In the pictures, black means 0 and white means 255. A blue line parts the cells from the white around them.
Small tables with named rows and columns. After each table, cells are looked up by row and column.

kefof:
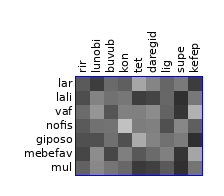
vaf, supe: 54
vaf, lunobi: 149
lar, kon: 95
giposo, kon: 80
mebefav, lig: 128
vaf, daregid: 140
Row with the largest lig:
mebefav

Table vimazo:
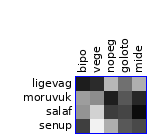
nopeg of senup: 174
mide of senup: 73
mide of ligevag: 175
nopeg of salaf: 61
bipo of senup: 63
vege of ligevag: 43
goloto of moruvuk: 87
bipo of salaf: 147
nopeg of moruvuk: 30
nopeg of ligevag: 183
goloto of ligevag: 112
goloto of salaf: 69

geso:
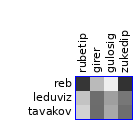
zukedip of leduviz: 119
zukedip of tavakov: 110
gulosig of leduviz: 159
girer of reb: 186
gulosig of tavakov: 168
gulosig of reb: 238
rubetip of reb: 54
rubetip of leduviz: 195
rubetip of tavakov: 210
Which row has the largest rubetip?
tavakov

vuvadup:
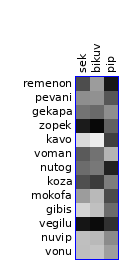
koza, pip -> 125
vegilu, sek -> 21
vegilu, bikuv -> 11
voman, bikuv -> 114
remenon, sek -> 77
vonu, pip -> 158
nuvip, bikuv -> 185
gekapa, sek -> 115
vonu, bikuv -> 195
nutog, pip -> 33
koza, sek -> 79

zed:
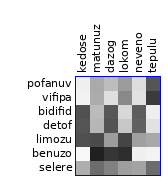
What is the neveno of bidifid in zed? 93
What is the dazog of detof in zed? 83
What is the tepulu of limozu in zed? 168
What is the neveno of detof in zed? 97
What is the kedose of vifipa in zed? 242
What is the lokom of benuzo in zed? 45
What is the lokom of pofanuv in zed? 155
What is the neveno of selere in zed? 163
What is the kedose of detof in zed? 85
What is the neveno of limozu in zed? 160
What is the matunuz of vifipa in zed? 172
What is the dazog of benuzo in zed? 54
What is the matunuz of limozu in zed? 75
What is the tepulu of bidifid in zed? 239
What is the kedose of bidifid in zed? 80
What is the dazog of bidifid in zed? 87
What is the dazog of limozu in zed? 157
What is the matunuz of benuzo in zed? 32
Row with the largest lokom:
bidifid

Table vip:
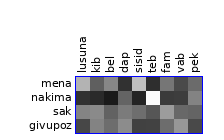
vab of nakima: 61
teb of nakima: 251
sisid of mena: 192
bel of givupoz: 109
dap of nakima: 100
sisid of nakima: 36
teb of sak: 86
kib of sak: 138
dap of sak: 123
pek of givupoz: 73
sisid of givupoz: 65
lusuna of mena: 179
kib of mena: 95
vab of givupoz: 151
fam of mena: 118
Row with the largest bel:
mena

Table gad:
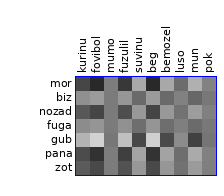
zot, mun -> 155
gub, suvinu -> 72
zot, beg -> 73
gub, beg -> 208
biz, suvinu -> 106
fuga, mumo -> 123
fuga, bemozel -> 110
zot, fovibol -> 73
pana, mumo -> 125

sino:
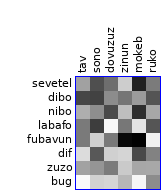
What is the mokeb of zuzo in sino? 167
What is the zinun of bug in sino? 183
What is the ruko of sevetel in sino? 123
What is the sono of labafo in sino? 61
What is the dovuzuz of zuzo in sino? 123
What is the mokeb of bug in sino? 246
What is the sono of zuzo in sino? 149
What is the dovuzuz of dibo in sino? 140
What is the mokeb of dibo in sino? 155
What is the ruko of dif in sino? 130
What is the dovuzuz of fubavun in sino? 121
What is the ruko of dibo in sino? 84

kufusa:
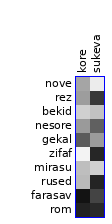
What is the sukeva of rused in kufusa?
36
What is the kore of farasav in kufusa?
19
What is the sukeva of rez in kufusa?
56
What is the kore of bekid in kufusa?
208
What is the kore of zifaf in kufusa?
243
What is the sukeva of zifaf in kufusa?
38
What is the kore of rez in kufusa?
157
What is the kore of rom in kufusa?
34
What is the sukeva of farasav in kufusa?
68
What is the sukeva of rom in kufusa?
41
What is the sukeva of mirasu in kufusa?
208
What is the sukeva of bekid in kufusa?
194
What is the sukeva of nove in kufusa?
236
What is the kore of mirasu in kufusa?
190
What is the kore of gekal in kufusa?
91
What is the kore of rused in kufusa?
186
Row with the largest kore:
zifaf

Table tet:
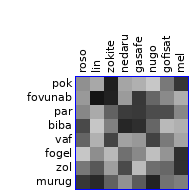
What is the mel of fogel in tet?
47
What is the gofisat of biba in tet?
185
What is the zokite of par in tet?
98
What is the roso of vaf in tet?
100
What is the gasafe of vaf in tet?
152
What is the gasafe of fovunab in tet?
56
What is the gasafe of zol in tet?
187
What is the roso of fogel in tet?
198
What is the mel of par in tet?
135
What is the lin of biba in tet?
198
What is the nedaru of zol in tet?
74
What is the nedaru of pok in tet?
165
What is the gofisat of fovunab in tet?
138
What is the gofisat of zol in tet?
103

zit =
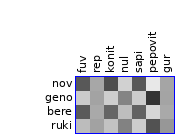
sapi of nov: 88
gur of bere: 169
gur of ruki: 151
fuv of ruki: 188
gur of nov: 165
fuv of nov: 88
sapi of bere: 98
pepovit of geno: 52
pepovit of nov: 232
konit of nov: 78
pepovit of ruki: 82
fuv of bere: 90
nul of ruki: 130
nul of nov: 209
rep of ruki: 162

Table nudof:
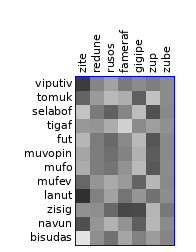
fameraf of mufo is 146
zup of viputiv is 126
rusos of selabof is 97
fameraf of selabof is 134
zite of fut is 182
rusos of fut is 106
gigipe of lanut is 149
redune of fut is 124
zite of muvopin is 165
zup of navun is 183
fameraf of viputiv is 122
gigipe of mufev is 99
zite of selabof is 195

